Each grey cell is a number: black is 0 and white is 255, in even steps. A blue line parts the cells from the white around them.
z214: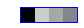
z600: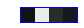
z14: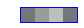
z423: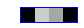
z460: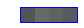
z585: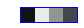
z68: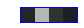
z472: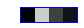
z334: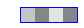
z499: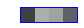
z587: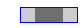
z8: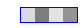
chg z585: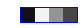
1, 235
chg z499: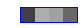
3, 97
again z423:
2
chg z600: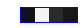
1, 235
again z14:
118
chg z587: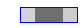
0, 204

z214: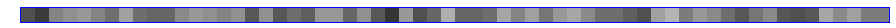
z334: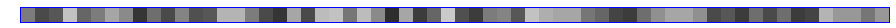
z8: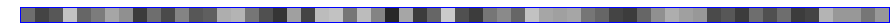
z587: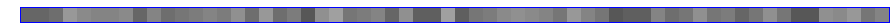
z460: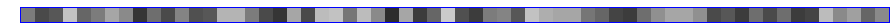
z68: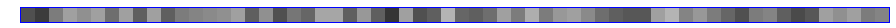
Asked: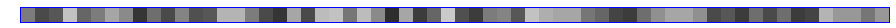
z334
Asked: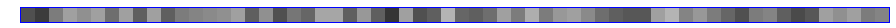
z68
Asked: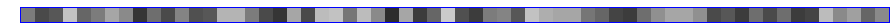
z460
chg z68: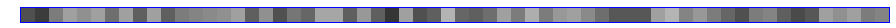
42, 95

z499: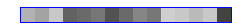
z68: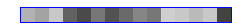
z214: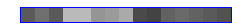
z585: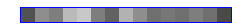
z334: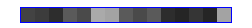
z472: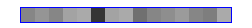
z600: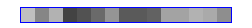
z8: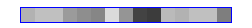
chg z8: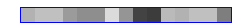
5, 134
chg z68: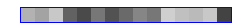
11, 200
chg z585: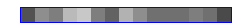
10, 119

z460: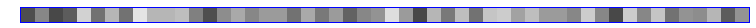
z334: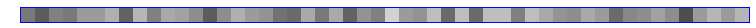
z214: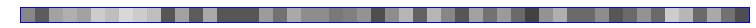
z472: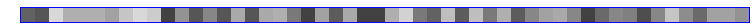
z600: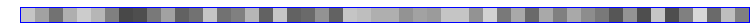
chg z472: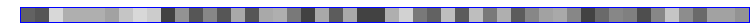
21, 162
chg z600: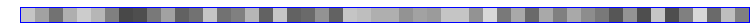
33, 210
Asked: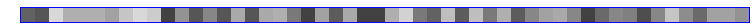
z472
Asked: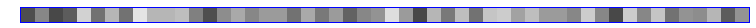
z460

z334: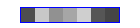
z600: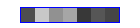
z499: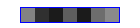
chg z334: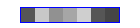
0, 78
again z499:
27

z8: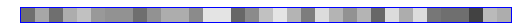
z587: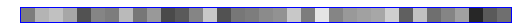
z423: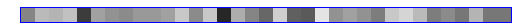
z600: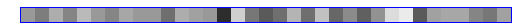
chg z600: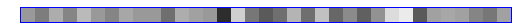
31, 167
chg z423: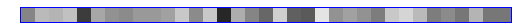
5, 161
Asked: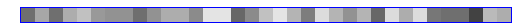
z8
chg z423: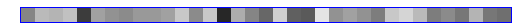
34, 119

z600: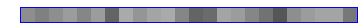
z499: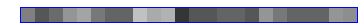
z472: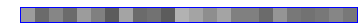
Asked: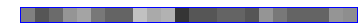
z499
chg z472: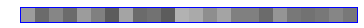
12, 164
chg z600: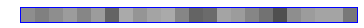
18, 86
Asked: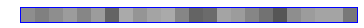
z600
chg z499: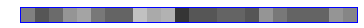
23, 142

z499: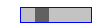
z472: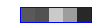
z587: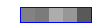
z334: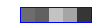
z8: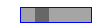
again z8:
165
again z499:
195

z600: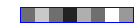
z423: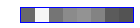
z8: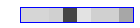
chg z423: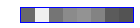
1, 246
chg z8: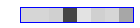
6, 208
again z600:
111
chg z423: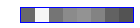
6, 91
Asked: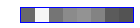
z423
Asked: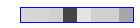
z8

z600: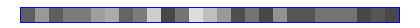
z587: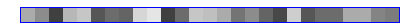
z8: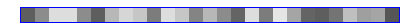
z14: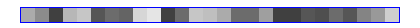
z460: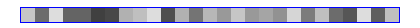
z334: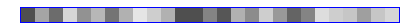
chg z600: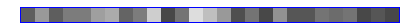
22, 116
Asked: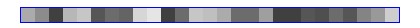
z14

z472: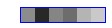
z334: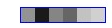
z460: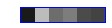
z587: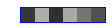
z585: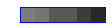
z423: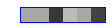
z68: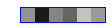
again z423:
168
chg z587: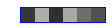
4, 117
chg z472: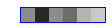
2, 133

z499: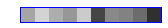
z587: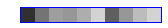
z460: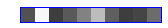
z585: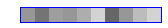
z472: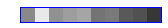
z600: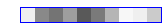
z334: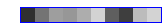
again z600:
239
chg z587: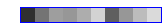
9, 211
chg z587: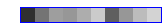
5, 211
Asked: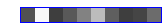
z460

